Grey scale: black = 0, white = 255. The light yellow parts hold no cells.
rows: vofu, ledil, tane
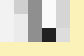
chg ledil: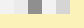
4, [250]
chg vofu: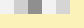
4, [250]

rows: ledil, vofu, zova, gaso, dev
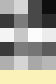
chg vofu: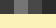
2, [124]
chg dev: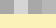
1, [175]
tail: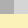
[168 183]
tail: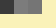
[92]

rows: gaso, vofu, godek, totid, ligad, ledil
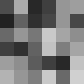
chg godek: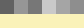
1, [105]
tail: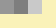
[105 208]
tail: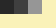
[158]
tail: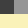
[158]

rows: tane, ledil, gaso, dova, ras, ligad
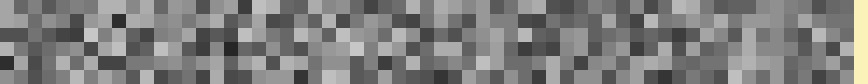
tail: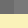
[ 89 103  89  61  89 165 136  89 172 115 136 103  81 184 136 109]
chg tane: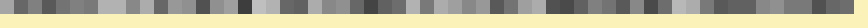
57, [128]
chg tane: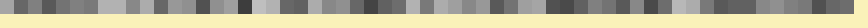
39, [172]
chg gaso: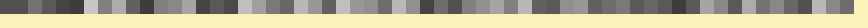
11, [68]
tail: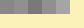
[ 97 152 178  81 178 165 115 144 144  89 128  61 103 178 103 115 136 115
 191 159 109 109 128 172 128  68 136 144 103 159 172 159 109 103 115 115
 165 178 159 152 103 115 128 159 103]
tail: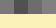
[184 128 165 136  89 184  74  97 115  68 172  74  81 144 152 152  53 121
 191 178  89  97 159 103  89  81  53  81 159 128  89 144 109  61 172  89
 144 144  81 136 159  81  53  89 121 103  81 191 144 109 152  97 121  68
  97 144]

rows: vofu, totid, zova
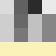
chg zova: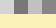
1, [206]
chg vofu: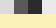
2, [97]

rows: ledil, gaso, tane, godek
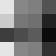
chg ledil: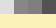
1, [229]
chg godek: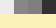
1, [229]
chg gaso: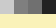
2, [119]
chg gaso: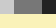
3, [112]
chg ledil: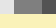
2, [135]

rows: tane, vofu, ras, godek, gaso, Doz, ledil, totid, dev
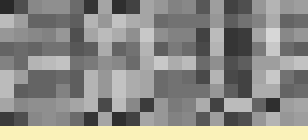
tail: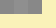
[107  53 165  47  66 165 151 130 136  87 158  66  79 151 180 151 158]
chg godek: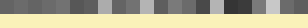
4, [114]
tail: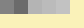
[114 122 143 136 107 172 200 172 187 107 143  79  94 158 158 180 194]
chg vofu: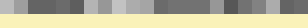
17, [94]

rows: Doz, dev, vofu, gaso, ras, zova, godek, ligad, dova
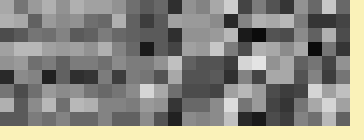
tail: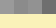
[104 176  97  61  90 161 154 154 139  41 131 176 168 184 124  53  53  68]
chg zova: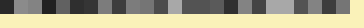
12, [83]
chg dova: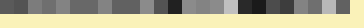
2, [90]
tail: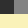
[ 68 168 168  83 131  61 117]
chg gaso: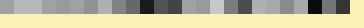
12, [90]

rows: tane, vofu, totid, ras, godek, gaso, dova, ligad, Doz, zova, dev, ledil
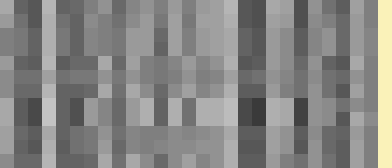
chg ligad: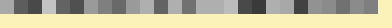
8, [133]
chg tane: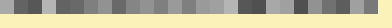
27, [127]

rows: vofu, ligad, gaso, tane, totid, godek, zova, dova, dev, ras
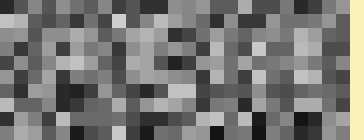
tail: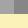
[ 56 121 127  41 164 121  85 172 172 113  69]
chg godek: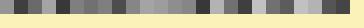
10, [142]
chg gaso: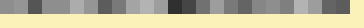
21, [121]
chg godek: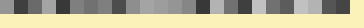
13, [142]
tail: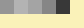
[121 127  41 164 121  85 172 172 113  69]
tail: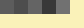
[ 69 206  85 134 186 157 134 106  48 142  56  56 149 113 113 121 149  92]
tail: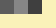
[ 85  48  48 142 134 149  92  92 172  77  77 121  41  63 121 149]

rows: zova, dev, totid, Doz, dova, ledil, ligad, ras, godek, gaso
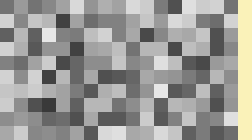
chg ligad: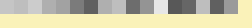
7, [88]
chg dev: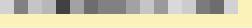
2, [135]
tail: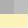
[109 148 231  88 102 190  96 154]
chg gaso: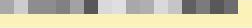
3, [135]
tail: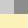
[ 80  57 162  96 183 183 115 141 183  96 183 175 154  80 148]

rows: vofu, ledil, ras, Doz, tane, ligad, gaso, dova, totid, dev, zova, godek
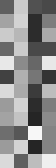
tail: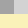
[ 44 125]
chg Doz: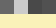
4, [73]
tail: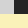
[132]

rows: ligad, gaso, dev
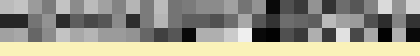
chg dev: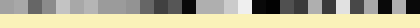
28, [2]
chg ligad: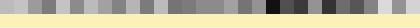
20, [9]
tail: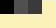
[175  58 225  72 168   2 175   9]
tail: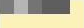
[ 80 109 168  86  51 109 102  94 187 161 155  80  45 131  51]
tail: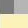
[116  94  94  80 109 168  86  51 109 102  94 187 161 155  80  45 131  51]
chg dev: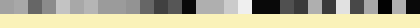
20, [2]

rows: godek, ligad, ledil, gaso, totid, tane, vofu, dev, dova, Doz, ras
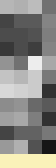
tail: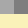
[49]
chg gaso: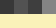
2, [76]

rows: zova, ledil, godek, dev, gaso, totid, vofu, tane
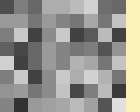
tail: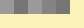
[167 118 195]
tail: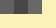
[154 132 118 126  84 147]
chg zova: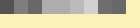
1, [78]
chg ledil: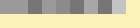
5, [132]
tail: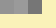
[140 195  71 126 187  58]
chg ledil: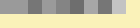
6, [118]

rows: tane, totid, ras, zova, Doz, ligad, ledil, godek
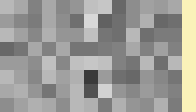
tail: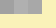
[141 184 176 123 176 149 141 176 123]
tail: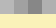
[149 149 192 117 111 184 111 123 123]
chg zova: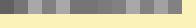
1, [104]

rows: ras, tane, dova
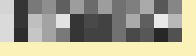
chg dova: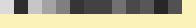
5, [121]
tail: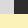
[198 163 121  53  66  66 113  73  87  39  81]
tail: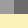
[157 113 127 170  87 134]
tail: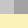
[121  53  66  66 113  73  87  39  81]
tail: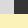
[191 163 226  53  73  66 113 170  95 232 184]
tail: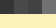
[170  95 232 184]

